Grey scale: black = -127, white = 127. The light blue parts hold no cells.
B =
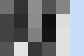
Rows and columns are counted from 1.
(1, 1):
-15
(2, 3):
13
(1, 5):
5
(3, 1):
-61
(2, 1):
-60
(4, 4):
-43
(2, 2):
-84

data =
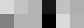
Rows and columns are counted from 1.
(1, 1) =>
89
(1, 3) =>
51
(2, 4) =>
-126

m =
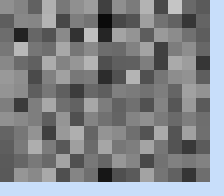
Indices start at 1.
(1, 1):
16
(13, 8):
-105
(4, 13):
-2
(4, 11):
35
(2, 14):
-73
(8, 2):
-68
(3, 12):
26
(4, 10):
2
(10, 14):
33
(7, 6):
-67
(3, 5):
10
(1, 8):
-63
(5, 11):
-1
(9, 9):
-27
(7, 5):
-32
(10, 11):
-44
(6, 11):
-47
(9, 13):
-21
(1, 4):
48
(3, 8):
-90
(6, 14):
18
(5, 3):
-31
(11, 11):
36
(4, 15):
-24
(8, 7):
39
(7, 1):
20
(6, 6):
-7
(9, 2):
9
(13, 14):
-74
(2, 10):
-44
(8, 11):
-46
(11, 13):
-44
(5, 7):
52
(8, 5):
-16
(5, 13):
42
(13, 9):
-48
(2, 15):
-27
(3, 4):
-44

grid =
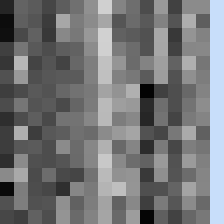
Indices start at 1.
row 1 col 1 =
-90
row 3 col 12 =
40
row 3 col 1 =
-112
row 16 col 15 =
-7
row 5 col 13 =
-29
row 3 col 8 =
81
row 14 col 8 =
52
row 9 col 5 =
-12
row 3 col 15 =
2
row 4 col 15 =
8
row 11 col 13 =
-56
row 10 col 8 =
11
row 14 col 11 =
-48
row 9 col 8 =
57
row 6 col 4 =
-40
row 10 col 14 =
42
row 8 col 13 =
-49
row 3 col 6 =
-7
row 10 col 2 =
47
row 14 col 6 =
7
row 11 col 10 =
5
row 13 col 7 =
-13
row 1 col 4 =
-57
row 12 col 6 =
-21
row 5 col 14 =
47
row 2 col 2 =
-32
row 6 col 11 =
-36
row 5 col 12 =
31
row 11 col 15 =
-10
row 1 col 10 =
-17
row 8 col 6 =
-26
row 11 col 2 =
-39
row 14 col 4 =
-56
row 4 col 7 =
12
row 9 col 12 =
-12
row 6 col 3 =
-48
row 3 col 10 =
-36

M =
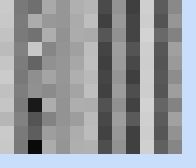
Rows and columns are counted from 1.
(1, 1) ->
74
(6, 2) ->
-6
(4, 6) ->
32
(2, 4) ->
24
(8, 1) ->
69
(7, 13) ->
30
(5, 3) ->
-27
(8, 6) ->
46
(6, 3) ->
15
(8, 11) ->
82
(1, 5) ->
22
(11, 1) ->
72
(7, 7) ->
63
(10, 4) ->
30
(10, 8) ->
-61
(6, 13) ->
13
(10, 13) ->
18
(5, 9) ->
27
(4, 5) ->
20
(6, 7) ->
57
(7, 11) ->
77
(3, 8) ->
-41
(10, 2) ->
-5
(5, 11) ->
77
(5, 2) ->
-3
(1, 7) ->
53
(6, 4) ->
36
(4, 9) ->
29
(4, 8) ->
-59
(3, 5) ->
18
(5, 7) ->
63
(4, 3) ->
72
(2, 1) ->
72
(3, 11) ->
83
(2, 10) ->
-59

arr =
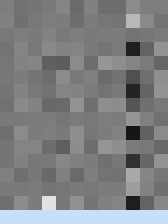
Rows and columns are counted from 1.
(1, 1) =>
-1
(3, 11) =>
-8
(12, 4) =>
-6
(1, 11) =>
-2
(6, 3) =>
-10
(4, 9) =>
-4
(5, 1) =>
-9
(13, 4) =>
-22
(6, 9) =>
-13
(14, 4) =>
-11
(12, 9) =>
-8
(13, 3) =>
-8
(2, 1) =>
1
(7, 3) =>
-7
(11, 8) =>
21
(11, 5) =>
-33
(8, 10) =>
-42
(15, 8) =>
0
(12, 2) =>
1
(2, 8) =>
-9
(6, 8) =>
-20
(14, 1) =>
-5
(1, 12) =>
-2
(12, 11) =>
-24
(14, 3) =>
-4
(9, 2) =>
-5
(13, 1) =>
0
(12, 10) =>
-78
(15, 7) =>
-11
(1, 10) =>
11
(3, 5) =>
-6
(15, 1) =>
-16
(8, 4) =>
-22
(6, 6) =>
-6
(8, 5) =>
-21

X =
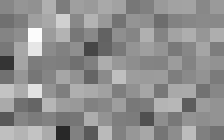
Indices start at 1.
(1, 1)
7
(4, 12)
20
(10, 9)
1
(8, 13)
55
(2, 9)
-12
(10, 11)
39
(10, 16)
-13
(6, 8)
11
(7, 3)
98
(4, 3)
102
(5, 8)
45
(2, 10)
20
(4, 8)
-27
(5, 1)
-75
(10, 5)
-87
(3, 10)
5
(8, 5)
29
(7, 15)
-13
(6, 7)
-26
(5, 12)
3
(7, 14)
42
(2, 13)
2
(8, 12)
52
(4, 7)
-57
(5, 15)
24
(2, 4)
40
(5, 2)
37
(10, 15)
0
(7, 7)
42
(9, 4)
2
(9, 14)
19
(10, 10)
23
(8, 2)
-15
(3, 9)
15
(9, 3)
-4
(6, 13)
-1
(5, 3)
-3
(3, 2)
14
